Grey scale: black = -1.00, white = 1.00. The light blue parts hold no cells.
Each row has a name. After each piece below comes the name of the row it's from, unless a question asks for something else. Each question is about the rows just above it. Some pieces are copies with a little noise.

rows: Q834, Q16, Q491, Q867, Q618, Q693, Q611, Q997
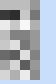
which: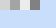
Q997
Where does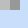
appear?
Q834
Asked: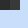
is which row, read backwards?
Q16
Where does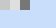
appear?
Q618

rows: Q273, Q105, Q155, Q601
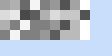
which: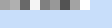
Q273
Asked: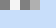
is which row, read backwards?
Q155
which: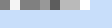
Q601
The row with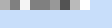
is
Q155
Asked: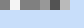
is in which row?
Q155

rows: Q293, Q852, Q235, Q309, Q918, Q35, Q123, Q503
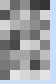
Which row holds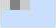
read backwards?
Q852
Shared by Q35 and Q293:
[0.48]
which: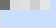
Q503
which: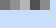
Q123

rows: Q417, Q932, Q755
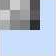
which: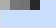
Q755
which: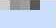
Q932
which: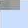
Q932

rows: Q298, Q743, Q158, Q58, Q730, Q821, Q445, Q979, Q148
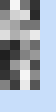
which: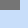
Q158
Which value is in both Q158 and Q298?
[-0.08]
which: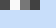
Q298
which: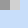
Q445
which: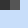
Q979
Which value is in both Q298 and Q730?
[-0.43]
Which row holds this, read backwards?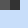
Q979

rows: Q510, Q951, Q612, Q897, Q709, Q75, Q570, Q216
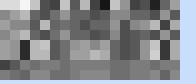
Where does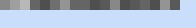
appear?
Q897
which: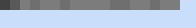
Q570
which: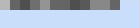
Q951
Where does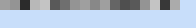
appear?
Q709

